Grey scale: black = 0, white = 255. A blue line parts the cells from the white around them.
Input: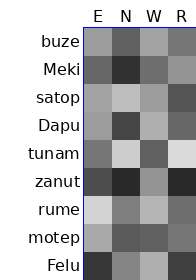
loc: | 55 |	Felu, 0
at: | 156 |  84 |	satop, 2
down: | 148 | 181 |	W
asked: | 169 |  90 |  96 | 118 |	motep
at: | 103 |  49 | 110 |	Meki, 0

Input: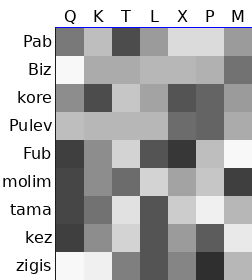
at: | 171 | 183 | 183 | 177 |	Biz, 2
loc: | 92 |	kez, 5
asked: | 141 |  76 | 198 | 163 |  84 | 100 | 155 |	kore
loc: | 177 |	Biz, 5
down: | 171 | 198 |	T

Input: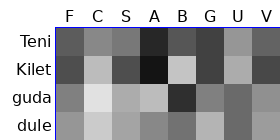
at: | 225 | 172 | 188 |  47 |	guda, 1
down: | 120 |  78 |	S

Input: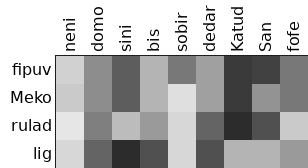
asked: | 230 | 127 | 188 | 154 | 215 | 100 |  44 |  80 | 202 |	rulad
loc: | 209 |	fipuv, 0
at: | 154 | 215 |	rulad, 3
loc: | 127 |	rulad, 1
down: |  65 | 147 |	San
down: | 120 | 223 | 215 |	sobir

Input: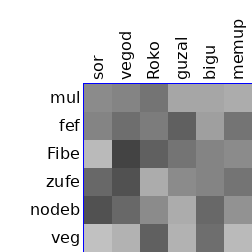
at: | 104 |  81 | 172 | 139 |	zufe, 0
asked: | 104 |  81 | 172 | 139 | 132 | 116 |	zufe
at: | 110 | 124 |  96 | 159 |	fef, 1

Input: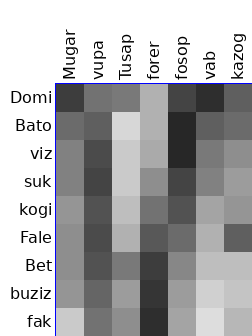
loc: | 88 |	Fale, 3
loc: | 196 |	buziz, 6
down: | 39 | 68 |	fosop
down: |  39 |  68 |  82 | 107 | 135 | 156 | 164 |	fosop
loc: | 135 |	Bet, 4

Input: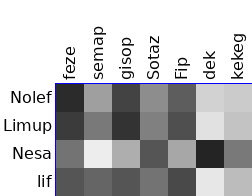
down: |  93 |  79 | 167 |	Fip
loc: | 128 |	Limup, 3
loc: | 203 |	Nolef, 6
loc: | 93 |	Nolef, 4
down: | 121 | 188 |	kekeg

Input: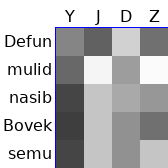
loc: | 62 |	Bovek, 0
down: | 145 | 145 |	D
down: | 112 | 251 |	Z

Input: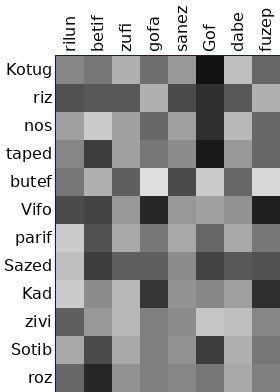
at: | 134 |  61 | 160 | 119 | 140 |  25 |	taped, 0
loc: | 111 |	Kotug, 3
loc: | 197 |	zivi, 5

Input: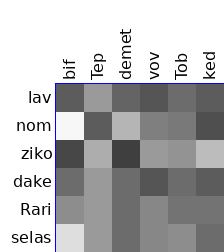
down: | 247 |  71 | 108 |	bif
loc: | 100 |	lav, 2
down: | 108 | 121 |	Tob

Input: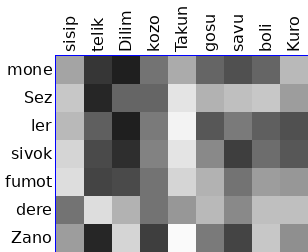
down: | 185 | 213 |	sisip
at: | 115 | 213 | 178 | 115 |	fumot, 3
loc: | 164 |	mone, 0
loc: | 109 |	sivok, 7
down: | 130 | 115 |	kozo

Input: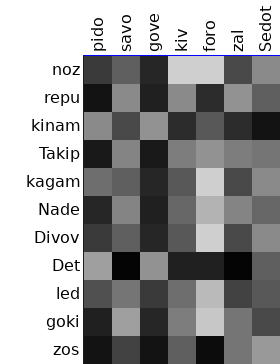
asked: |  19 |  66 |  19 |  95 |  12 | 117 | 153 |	zos
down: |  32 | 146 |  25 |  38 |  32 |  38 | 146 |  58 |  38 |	gove
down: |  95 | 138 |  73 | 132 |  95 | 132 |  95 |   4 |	savo
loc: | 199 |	goki, 4
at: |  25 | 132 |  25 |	Takip, 0

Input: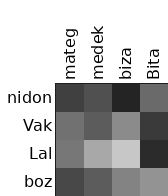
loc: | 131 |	boz, 2
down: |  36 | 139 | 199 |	biza
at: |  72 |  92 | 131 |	boz, 0
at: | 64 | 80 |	nidon, 0
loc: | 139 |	Vak, 2
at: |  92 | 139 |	Vak, 1

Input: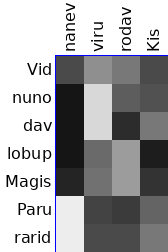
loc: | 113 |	Magis, 1
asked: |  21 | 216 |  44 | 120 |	dav
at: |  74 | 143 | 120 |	Vid, 0
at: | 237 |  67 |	Paru, 0
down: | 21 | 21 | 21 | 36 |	nanev
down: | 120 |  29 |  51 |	Kis
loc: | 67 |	Paru, 1

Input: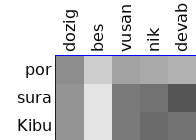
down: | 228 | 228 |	bes
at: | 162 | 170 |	por, 2
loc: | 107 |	Kibu, 3

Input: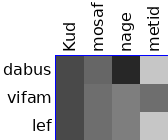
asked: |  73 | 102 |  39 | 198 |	dabus
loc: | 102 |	dabus, 1
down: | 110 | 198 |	metid
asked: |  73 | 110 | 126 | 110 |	vifam

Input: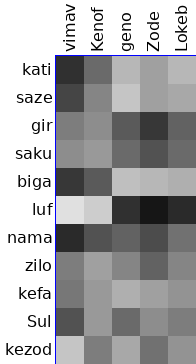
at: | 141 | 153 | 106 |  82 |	saku, 0
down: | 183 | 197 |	geno
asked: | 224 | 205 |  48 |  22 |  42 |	luf
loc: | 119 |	kefa, 0
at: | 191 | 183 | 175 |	biga, 2

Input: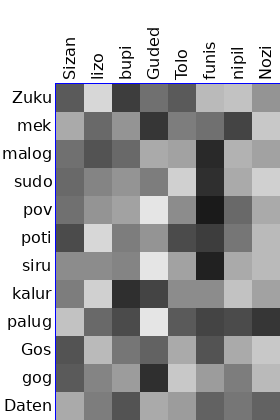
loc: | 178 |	malog, 6
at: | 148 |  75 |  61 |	poti, 3

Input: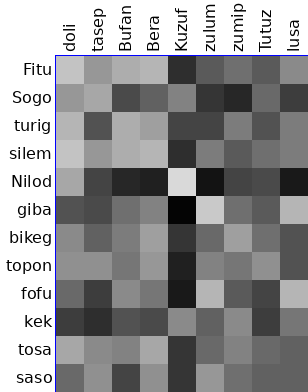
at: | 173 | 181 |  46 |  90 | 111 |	Fitu, 2
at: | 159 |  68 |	turig, 3

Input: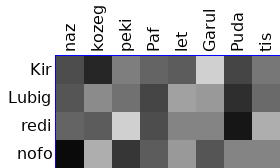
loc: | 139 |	Lubig, 1
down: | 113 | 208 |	peki
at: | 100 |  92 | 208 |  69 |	Kir, 3
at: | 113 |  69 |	Lubig, 2
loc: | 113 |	Lubig, 2

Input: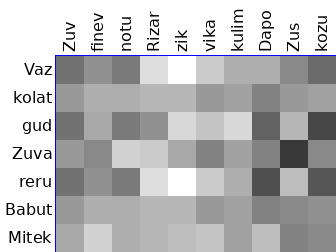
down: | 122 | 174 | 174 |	notu
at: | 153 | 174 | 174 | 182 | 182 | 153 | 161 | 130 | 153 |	kolat, 0
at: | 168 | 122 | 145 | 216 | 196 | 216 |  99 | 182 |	gud, 1
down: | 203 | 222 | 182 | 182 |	Rizar

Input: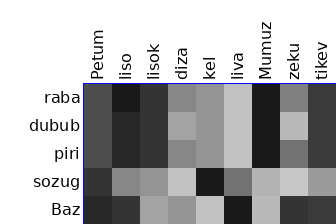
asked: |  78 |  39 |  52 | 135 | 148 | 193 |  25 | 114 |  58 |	piri
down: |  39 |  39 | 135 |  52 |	liso
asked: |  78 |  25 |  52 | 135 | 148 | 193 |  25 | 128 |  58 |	raba
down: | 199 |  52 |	zeku
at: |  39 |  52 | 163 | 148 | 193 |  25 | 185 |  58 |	dubub, 1
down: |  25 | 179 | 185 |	Mumuz
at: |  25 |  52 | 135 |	raba, 1

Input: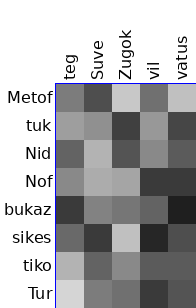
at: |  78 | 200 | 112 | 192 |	Metof, 1
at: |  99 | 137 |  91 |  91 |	tiko, 1
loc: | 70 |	tuk, 4
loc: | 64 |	tuk, 2
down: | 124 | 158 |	teg
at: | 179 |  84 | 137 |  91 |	Nid, 1
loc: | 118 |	bukaz, 2

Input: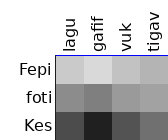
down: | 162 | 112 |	tigav
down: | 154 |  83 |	vuk
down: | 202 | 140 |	lagu
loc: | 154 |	foti, 2
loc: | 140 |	foti, 0
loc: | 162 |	foti, 3

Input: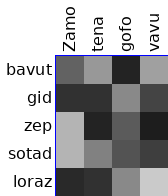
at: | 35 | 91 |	zep, 1
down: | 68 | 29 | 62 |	vavu
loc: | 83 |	sotad, 2
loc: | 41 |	loraz, 0

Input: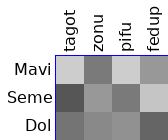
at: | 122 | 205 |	Mavi, 1
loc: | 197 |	Seme, 3
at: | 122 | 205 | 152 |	Mavi, 1
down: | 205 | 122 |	pifu
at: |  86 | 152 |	Seme, 0
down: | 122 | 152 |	zonu

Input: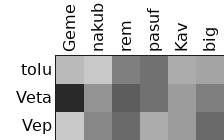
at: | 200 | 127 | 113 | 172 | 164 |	tolu, 1
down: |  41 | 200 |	Geme
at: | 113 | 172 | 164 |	tolu, 3
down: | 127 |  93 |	rem
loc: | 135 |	Vep, 1
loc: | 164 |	tolu, 5

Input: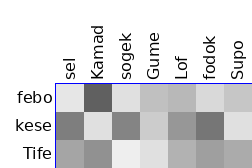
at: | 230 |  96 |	febo, 0
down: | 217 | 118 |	fodok
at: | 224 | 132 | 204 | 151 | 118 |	kese, 1
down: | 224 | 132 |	sogek
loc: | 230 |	febo, 0
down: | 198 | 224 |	Supo
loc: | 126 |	kese, 0

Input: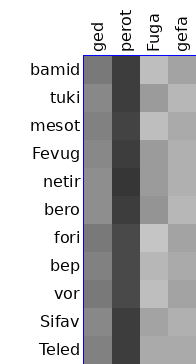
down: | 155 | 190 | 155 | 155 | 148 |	Fuga
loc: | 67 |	mesot, 1
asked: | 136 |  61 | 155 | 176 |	Fevug
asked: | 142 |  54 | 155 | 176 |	netir

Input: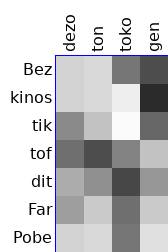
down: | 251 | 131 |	toko
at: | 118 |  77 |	Bez, 2

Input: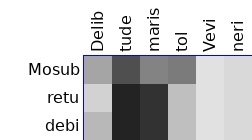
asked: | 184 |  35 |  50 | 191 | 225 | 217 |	debi
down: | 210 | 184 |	Delib

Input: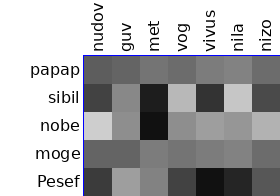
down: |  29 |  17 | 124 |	met
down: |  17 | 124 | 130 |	met
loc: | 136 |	sibil, 1
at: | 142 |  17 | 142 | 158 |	nobe, 1

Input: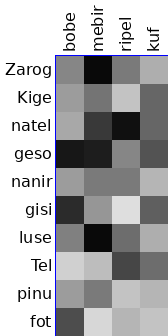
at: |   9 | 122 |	Zarog, 1
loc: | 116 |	Kige, 1
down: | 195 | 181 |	ripel
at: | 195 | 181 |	pinu, 2
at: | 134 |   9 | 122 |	Zarog, 0
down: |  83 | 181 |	kuf

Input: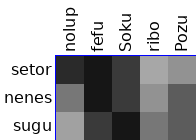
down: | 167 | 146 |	ribo
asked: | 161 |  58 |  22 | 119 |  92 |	sugu
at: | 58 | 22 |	sugu, 1
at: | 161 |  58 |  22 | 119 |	sugu, 0
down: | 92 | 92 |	Pozu
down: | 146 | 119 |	ribo

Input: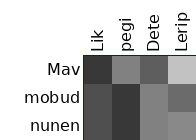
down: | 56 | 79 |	Lik
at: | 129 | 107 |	mobud, 2
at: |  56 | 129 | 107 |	mobud, 1
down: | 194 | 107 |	Lerip
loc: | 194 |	Mav, 3

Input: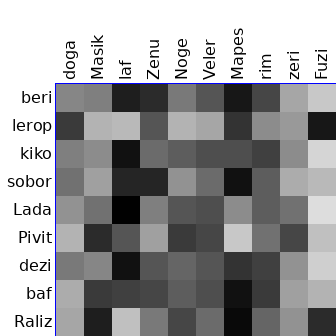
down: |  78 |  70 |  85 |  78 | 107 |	Veler
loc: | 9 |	Raliz, 6

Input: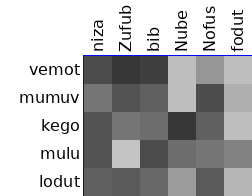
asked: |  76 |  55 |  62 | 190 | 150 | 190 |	vemot
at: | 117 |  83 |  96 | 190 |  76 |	mumuv, 0
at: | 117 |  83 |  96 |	mumuv, 0
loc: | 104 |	lodut, 2
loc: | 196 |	mulu, 1

